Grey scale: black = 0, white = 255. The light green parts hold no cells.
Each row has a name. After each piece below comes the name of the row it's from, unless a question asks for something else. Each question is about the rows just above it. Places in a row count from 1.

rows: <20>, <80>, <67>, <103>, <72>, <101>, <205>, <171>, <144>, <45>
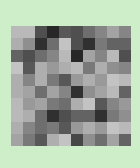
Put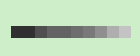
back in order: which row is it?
<80>
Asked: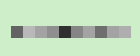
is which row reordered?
<101>
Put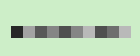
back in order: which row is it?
<20>
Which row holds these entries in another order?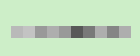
<72>
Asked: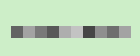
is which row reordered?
<45>
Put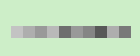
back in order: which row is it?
<144>

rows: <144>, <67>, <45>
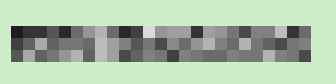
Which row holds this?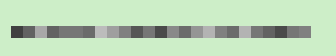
<67>
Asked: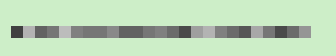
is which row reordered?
<67>
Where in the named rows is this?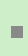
<67>, 14

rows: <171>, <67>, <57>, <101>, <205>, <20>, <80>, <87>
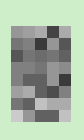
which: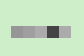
<171>
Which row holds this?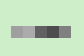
<20>
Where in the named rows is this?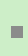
<101>, 5
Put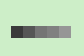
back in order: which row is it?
<67>
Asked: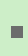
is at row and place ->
<57>, 3

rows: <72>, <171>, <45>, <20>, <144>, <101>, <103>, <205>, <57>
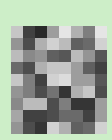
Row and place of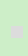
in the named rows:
<144>, 5
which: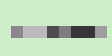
<103>
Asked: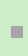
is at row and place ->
<205>, 1

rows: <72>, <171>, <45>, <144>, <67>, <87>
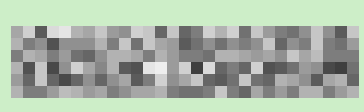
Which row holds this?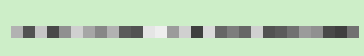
<144>
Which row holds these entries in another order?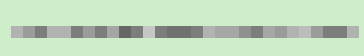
<87>
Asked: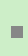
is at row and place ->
<144>, 8

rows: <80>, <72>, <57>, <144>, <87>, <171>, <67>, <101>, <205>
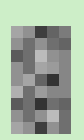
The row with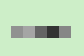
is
<87>
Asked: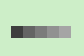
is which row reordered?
<80>
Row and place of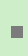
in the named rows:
<80>, 5
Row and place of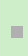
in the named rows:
<171>, 1
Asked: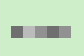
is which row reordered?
<101>
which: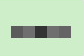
<67>

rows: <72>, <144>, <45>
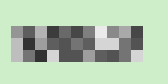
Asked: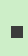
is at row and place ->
<72>, 4
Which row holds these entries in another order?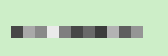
<72>
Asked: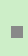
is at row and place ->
<72>, 9
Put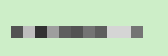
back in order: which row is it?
<144>

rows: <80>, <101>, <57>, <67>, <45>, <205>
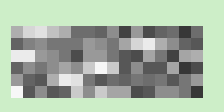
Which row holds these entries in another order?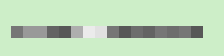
<45>
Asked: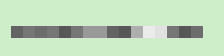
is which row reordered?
<45>
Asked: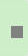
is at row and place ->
<101>, 2

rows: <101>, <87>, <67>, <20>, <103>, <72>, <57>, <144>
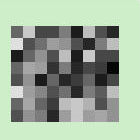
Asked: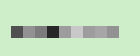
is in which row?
<144>
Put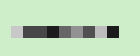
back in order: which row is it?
<67>
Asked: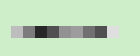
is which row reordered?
<87>
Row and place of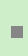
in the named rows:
<72>, 3

